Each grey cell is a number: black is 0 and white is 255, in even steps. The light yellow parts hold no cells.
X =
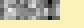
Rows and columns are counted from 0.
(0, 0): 110
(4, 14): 104
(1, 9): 120
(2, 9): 173
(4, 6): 114
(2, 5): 141
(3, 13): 127
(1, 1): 199
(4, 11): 113
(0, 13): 102
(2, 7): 115
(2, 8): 121
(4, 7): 161
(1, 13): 111
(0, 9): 146
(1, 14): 169
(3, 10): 146
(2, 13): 124
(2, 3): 195
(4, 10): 115
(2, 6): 135
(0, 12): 13

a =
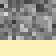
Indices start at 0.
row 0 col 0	160
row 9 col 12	115
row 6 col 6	126
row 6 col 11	150
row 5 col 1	98
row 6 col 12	180
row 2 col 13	167
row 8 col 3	105
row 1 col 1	186
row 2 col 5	163
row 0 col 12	131
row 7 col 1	136
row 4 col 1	120
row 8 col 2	146
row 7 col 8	140
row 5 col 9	146
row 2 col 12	131
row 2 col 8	179
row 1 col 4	94
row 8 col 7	100
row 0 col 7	76
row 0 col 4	85
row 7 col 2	135
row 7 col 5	178
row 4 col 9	149
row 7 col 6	195
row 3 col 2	141
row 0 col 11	83
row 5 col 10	149
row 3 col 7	131
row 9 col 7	140
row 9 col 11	112
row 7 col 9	114
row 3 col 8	159
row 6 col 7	145
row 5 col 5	129

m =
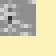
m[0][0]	142
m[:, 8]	[212, 141, 141, 141, 143, 141, 145, 141, 145]
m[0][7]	174
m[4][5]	141
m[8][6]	209
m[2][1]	188
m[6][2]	190
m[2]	[210, 188, 110, 152, 143, 141, 142, 142, 141]
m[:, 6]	[145, 142, 142, 142, 142, 142, 212, 142, 209]
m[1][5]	143
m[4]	[215, 183, 46, 149, 143, 141, 142, 143, 143]
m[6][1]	142
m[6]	[142, 142, 190, 142, 147, 185, 212, 171, 145]
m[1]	[161, 208, 172, 195, 152, 143, 142, 142, 141]
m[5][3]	205
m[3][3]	195
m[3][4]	152
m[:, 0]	[142, 161, 210, 161, 215, 144, 142, 166, 142]
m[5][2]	94
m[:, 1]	[142, 208, 188, 208, 183, 160, 142, 211, 140]
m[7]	[166, 211, 160, 188, 149, 143, 142, 142, 141]

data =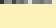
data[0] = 52
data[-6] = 220
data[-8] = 109
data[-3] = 113

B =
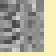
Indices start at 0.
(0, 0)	112
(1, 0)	78
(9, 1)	130
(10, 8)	153
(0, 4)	121
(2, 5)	155
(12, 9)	137
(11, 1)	184
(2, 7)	129
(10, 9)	141
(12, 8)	144
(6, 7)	108
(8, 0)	153
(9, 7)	86
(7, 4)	196
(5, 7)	102
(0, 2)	161
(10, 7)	120
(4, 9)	141
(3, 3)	91
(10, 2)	80
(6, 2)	153
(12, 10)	146
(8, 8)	139
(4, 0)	124
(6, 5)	163
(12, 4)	192
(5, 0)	151
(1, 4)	94
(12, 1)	130
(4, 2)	88
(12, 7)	176
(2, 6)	133
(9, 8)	138
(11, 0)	180

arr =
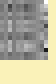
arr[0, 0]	134
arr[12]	[155, 138, 184, 127, 159, 155, 173, 157, 151, 138, 122, 26]
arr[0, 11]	254
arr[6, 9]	143
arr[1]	[115, 145, 67, 127, 108, 118, 82, 109, 122, 148, 178, 206]
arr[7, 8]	146
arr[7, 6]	164
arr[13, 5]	132
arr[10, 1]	134
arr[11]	[166, 148, 171, 127, 163, 148, 188, 174, 161, 134, 110, 216]
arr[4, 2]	115
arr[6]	[137, 132, 167, 127, 143, 152, 139, 133, 135, 143, 144, 74]
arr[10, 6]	160
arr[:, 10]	[148, 178, 171, 147, 164, 125, 144, 128, 164, 170, 130, 110, 122, 166, 161]
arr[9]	[118, 140, 95, 127, 117, 128, 95, 113, 124, 146, 170, 144]
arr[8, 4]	124
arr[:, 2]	[160, 67, 92, 160, 115, 185, 167, 185, 115, 95, 183, 171, 184, 106, 125]
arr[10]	[146, 134, 183, 127, 153, 153, 160, 147, 144, 140, 130, 184]
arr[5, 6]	168
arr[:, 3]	[127, 127, 127, 127, 127, 127, 127, 127, 127, 127, 127, 127, 127, 127, 127]
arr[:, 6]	[133, 82, 94, 133, 105, 168, 139, 164, 105, 95, 160, 188, 173, 101, 110]
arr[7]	[149, 135, 185, 127, 155, 155, 164, 151, 146, 139, 128, 147]
